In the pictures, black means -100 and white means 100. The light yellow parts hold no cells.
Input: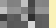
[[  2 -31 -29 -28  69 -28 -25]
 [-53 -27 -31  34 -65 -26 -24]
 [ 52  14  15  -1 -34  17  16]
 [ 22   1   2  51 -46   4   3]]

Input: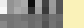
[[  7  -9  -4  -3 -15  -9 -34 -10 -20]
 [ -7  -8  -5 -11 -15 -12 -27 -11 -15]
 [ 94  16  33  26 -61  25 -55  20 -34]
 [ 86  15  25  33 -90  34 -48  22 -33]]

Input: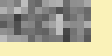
[[ 45  23  25  21 -18   6 -12  -7  -5 -50  -6   3 -30]
 [ 13   7 -36 -12 -10 -19 -23   3  48 -45 -10   9 -21]
 [-28  -8 -37   9   4 -22  14  29  49  16   9  11  35]
 [ -7  -3 -51 -20  -7 -15 -24   6  53 -27 -10   8 -15]
 [ 38  19  49  27 -12  18   2 -10 -36 -23   0  -4 -18]
 [ 10  15  -2  48 -11 -20  23  35  39 -15  12  14  30]]

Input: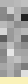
[[ 19  37  14  74]
 [ 30  40  20  -3]
 [ 12  43  51  33]
 [  5  80  30  29]
 [ 21  49  20  10]
 [-27  20  37 -22]
 [ 68  21  35  44]
 [ 45  34  11  17]
 [  7  -1  40 -74]
 [  8  61  36  18]
 [ 41  41  45  50]]

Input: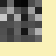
[[-34 -49 -32 -43 -40 -23]
 [-37 -55 -22 -84 -17  38]
 [-40 -38 -26 -44 -39 -46]
 [ 57 -46  32 -78 -18  38]
 [-12  30 -35 -55  24 -74]
 [-74 -16 -93 -96 -40 -17]]

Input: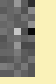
[[-28 -28  -9 -24 -33]
 [ -2  -9 -26  -6 -33]
 [-34 -30 -15 -30 -11]
 [-20 -19  -4 -28 -34]
 [-28 -23  18 -43 -42]
 [-34 -16 -12 -24 -15]
 [ -9 -19  57 -40 -92]
 [-19 -14 -26 -26  13]
 [-10 -21 -29 -10 -23]
 [-29 -20 -14 -36   7]
 [-18 -22  19 -28 -65]]

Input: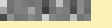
[[-40  14  -8  -5   7  -4  59   5  -2  -4  45  -9   0]
 [ 25 -12   0   1  28  -4 -53 -12   3  -1 -40  10 -16]
 [ 66  -8   2  -4  -9  -6 -36  -5  48  -5 -31   8 -10]]
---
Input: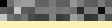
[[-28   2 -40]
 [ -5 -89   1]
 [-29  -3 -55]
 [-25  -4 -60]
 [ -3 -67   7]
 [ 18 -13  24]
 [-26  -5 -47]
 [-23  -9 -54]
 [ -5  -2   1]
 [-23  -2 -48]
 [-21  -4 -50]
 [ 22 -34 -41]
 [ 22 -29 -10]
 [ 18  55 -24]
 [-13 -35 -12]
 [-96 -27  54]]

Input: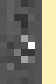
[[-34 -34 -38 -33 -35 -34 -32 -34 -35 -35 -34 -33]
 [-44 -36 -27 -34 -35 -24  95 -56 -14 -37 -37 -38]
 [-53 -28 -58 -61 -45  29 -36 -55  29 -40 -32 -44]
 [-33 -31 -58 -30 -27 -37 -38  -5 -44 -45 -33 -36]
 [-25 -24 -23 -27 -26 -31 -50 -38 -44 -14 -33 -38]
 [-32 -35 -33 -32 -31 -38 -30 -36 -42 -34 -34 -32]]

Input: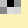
[[ 14  68]
 [-97  71]
 [ 48   5]]

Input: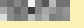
[[-10  17  13]
 [-10   6   4]
 [ 44  20  -1]
 [-32  30  37]
 [ -1   4  20]
 [ 88 -53  49]
 [-12   1   0]
 [  5 -18  -5]
 [-14   8  10]
 [ -2  35  72]]

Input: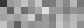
[[ -7   9  34  11]
 [ 43  14  44  47]
 [  7  -2  24  33]
 [ 31  20  50  56]
 [ -2  19   1   8]
 [ -7  76  22  22]
 [ 56  31  -4  20]
 [ 22  11  62  12]
 [ 52 -13  39  27]
 [ 30  43  24 -23]
 [ 21 -23  34  21]
 [-57  32  27  51]]

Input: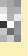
[[ 14  37  80  15  19   6]
 [ 30  35  39  99 -14  59]
 [ 40  76  96 -58  55  39]]
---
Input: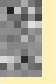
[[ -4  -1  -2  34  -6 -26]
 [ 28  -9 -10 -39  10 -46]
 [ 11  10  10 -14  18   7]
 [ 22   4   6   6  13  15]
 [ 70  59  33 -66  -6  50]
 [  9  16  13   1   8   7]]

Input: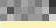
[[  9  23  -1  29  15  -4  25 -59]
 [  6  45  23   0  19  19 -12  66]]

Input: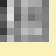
[[-67  54  -5  45  33  30 -10]
 [-18  76 -26  27  -9   7   1]
 [-51  17   7  47  36  49   5]]

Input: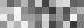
[[ 40 -20   4  41 -17  61 -48  28  66  72 -23 -17]
 [ 87  25  89  22  22   7  67  -2  19 -24  93   2]]

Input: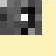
[[ 54 -13 -25  -1 -47 -30]
 [-64 -32 -16 100 -81 -11]
 [-39 -40 -32 -91  12 -35]]

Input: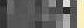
[[-67 -18 -37 -32 -29 -50 -19  13 -44  70 -31]
 [-56 -31 -33 -31 -32 -35 -10 -24 -10  35 -35]]

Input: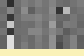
[[ -8 -65 -13  -1  -8   1  -8   3 -13 -17 -10  -3]
 [-10 -58 -14  -1  -1   4  -7   2 -17 -19  -7 -15]
 [ -8 -58 -13 -12   5   5  -8   5  -7 -27 -15  -9]
 [-22  74 -17  -3 -16  -4 -12  14 -40 -17   2 -25]]

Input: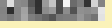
[[  7  74   9   6 -34 -62  21  54 -40  92 -16  -2 -60  66   3]
 [  5  -5   6  30  -1 -10 -21 -33  -5  -3  -3  18   2 -10  77]]
